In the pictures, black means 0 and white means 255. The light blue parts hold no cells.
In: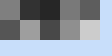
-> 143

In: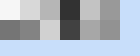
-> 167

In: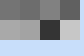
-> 52

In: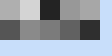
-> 97

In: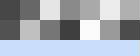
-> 154

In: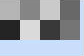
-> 57

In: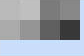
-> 95

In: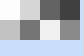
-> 240
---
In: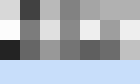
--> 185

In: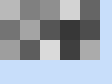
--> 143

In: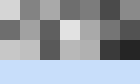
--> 169

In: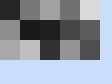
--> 161

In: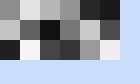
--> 183

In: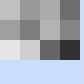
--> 171
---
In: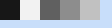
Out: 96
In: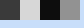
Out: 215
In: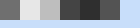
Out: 68
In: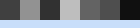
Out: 99
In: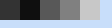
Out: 88
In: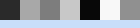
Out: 8
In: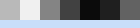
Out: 11
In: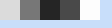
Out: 37
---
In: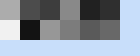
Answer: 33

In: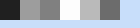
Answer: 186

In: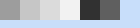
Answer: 49

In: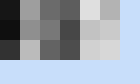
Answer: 223

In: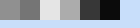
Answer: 55

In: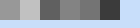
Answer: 116

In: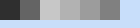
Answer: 156

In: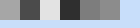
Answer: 125
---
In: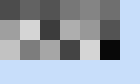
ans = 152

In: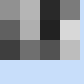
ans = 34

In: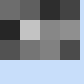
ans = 135

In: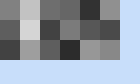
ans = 87

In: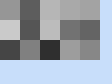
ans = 114

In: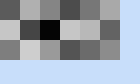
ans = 184
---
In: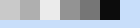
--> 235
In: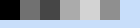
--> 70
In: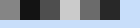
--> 78
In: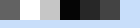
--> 198
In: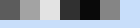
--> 227
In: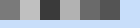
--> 58
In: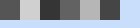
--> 53
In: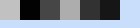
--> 70
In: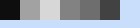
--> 215
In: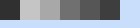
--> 168
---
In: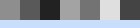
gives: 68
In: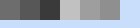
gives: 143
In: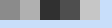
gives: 198
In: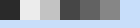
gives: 134
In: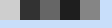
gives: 133
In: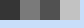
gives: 194
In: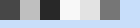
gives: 118
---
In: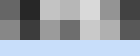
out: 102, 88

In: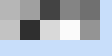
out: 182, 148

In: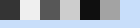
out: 52, 163

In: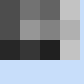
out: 77, 195

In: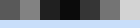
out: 89, 211

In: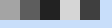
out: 164, 63
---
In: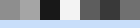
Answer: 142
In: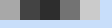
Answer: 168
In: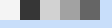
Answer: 244
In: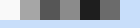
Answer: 249
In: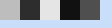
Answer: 189
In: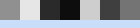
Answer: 144
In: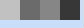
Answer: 193
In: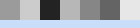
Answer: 155
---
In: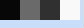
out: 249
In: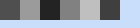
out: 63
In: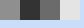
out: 228
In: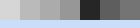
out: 116
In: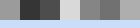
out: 174
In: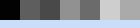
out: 170
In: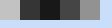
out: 146
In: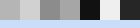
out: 38
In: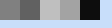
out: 13
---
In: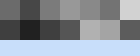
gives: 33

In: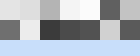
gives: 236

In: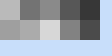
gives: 171

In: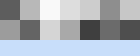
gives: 100

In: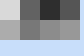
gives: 120

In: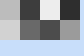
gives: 105
